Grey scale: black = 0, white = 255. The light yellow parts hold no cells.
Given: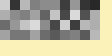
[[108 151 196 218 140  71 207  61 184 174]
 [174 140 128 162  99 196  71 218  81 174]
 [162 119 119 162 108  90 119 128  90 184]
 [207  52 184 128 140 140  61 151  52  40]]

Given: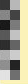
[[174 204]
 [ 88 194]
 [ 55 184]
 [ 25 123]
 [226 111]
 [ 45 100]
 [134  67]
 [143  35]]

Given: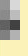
[[148 216]
 [138 188]
 [128 178]
 [ 97  65]]

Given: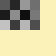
[[ 27 141  15 120]
 [194  59 182  77]
 [ 89  38 152 111]]

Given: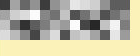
[[164 207 219 251 134 114 195  81 114 164  81 114 146]
 [219 186 134  69 176 219  81 195 207 164  93 230 155]
 [ 60 164 103 146  60 146 176 230 219 207 146  93  93]
 [195 114  49  93 125 176 155 251  69  39 195 242 125]]

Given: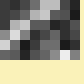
[[139 219 128  48  71 100  48  71]
 [ 59 179 199  90  90  37  48  81]
 [210 110  27  59 110 110  27  48]
 [100  90  37  81 100 139 237 128]
 [ 59  71 100 179 199  90  81  27]
 [ 59  48  71 110 189 189  71  37]]
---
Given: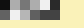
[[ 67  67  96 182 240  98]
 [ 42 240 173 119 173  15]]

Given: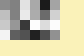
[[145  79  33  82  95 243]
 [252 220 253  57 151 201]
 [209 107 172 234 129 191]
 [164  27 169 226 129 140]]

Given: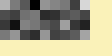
[[164  92  76  65 150  45  67 149 121]
 [ 34  54 159  73  90 119 130  17  56]
 [ 69  92  81  49  43 121 113  64  77]
 [215  63 121 133 148   1  88 123 179]]

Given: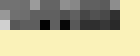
[[ 41  55  47  48  88   7  96   2  94  94  87 208]
 [ 48  73  81  70  96  80  96  96  96 110 112 152]
 [141  91  96  96 135 143 100 101 155 111 114 114]]

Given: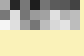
[[189 227 216 188 118 159 223 245]
 [189 178 224 162 155 118 222 120]
 [ 67  88  91 117  29 120  38 171]]

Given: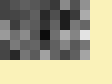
[[164  95  69  99 161  91 118  40  69]
 [117  89 133  96  59 101  96 122  71]
 [227 132 172 111  12  84 139 112 154]
 [102 120  29  98  51  91 102  61 137]
 [171  58  30  78  40  95  75  69  67]
 [145  82 138  57  75  87  95  83  68]]

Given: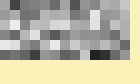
[[149 105  49  34 197 109  97 140 149  64 100 115 103]
 [106 158 186 158 170 203 161 232 187 125 147 222 231]
 [175 113 137 146 144 158 130  89 127 223 182 105 133]
 [175 193 137 225 167 172 217 214 185 188 134 236 187]
 [181 155 152 227 136 119 178 173 183 117 114 173 153]
 [197 169 177 135 148  83 163 108 138 128 121  68 166]]
